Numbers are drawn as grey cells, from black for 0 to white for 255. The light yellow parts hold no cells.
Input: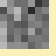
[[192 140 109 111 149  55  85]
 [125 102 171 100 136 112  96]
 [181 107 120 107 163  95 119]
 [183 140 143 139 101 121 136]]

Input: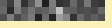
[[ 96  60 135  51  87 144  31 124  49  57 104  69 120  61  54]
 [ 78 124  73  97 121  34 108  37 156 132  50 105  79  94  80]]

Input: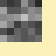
[[ 78  56  67 144  90  41]
 [136 144 153 192 142 152]
 [ 82  52  99  86 110  74]]

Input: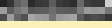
[[ 36  53  95 110  43  56  59  92  59  52  45 105  62  55  55 208]
 [ 75 156 102  81 166 155 152 115 152 158 164  92  68  77  72  54]]

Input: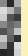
[[137  39 171]
 [202  84  60]
 [ 82 112 195]
 [156  52 220]]

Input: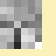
[[174 160 142 153 140 167]
 [162 179 158 165 165 119]
 [202 196  84 213 194 150]
 [183 141  39 198 179 255]]
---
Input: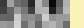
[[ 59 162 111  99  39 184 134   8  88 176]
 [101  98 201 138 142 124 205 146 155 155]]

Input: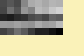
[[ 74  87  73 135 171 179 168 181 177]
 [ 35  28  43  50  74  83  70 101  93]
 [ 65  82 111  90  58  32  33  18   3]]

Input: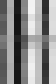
[[ 82 176  26 134 242 195  45 223]
 [100 176  20 113 224 186  69 219]
 [ 91 177  21 124 233 191  56 220]
 [114 176  22  93 200 176  93 207]
 [ 91 178  21 123 233 191  58 220]
 [ 87 178  23 129 236 193  52 218]]

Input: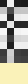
[[ 28 240  30  27]
 [240  37 236 240]
 [245  30 242 246]
 [239  32 240 239]
 [ 67 201  69  66]]

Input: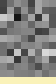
[[ 70 113 144 128  68 166 145 138]
 [203 185  21 106 164  54 179  86]
 [ 85 120 125 133 134  63  70 137]
 [112 129  99 135 132 144 115  94]
 [166 176  55 129  92 131 165  84]
 [139 141 127 126 122 143 112 129]]

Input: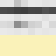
[[230 231 194 218 232 231 226 227]
 [234 233 223 233 234 233 226 232]
 [233 231 228 232 224 232 229 231]]

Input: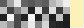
[[ 93 165 233  99  87 103  92 181 206 239]
 [ 32 244  71  33 244  30 178  30 196  31]]

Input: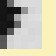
[[ 22 107 212 218 219 218]
 [ 20  29 173 215 220 222]
 [ 20  87 214 219 213 216]
 [ 88 213 219 217 220 218]]

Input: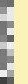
[[116 110]
 [214 233]
 [118 233]
 [201 238]
 [124 134]
 [237 164]]
